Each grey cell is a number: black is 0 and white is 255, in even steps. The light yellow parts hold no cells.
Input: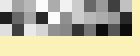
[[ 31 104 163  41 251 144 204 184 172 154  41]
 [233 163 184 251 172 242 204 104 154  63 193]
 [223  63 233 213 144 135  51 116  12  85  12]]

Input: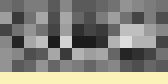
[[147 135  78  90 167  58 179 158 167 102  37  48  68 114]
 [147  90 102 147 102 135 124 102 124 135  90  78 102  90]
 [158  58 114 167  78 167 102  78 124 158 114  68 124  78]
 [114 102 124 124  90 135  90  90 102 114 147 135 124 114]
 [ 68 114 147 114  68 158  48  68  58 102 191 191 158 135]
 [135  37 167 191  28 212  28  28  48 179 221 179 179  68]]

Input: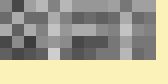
[[ 72 139  61 139 151 139  72  84  84 119 160 119 119]
 [ 96  72  84  96 206 107  84  96 119 119 183 107 119]
 [107 171 107 107 171 130  96 107  96 107 171 107 119]
 [139  72 160 183 130 183 151 151 151 160 119 160 160]
 [171  96 171 130 195 151 171 171 139 130 195 139 130]]

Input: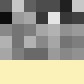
[[ 87 199  96  76  76  32 199]
 [166 126 105 105 154 136 145]
 [136 116 126 166 178 145 154]
 [ 12 154 166  55 229  55  64]
 [178 116 178 136 166 116 126]]

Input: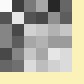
[[ 83 230  83  72 144  93]
 [250  62 122 167  39 102]
 [133  93 167 178 155 155]
 [ 72 133 198 167 230 219]
 [133  72 209 198 178 198]
 [102 112 219 189 209 219]]

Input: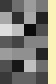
[[222 191  12  79]
 [ 57  99  99  67]
 [ 89  67 132 132]
 [156 144 144  35]
 [ 57 110 156 120]
 [168  47 168  35]
 [ 79  23 191 110]]
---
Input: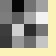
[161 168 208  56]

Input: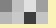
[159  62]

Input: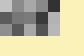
[ 50  58 167]

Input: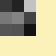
[194 131  85]

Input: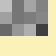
[130 125 150]

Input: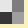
[125  54]

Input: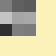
[ 91 165  48]
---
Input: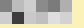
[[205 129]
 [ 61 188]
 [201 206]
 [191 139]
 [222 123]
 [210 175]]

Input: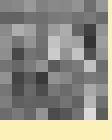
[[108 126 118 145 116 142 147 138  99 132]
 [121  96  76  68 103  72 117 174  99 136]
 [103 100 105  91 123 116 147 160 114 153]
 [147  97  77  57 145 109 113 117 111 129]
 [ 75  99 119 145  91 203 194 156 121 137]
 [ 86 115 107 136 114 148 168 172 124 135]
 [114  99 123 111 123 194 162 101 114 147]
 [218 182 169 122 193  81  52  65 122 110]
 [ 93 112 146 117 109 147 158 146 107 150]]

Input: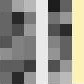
[[109  93 142  85 101 101 109]
 [ 41  94 129 129  76  41 164]
 [153  61 122 122 153 122 184]
 [233 233 233 233 233 233 233]
 [165  80 148 131  80 114  29]
 [186 150  97  97  43 150  97]]

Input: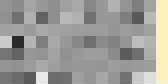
[[118 149 116 201 161 144 148]
 [107 145  98  42 164 113 140]
 [ 89 155 150 179 154 175 165]
 [232 169 147 125 168  98 153]
 [108 158 162 168 162 143 142]
 [111 147 145 152 159 185 159]
 [159 151 153 136 158 177 168]
 [149 151 158 111 155 113 134]
 [166 148 156 139 156 153 153]
 [147 157 140 130 149 152 177]
 [114 151  91 149 157 125 147]
 [199 154 111 188 152  88 126]
 [221 158 173 179 160 184 162]]

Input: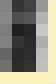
[[112 101 129 124 136 131]
 [ 43  41  52  31  79  54]
 [ 51  45  42  39  86  64]
 [190 188 174 198 179 152]]

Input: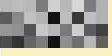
[[ 76 150  91 183]
 [ 51 144 137 188]
 [100  84 193 184]
 [124 199 180 123]
 [ 18 181  19 208]
 [142 121 189 183]
 [112 205  57 215]
 [183  93 190 124]
 [ 97  64 177 176]]

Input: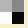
[[253 181]
 [  6 135]]
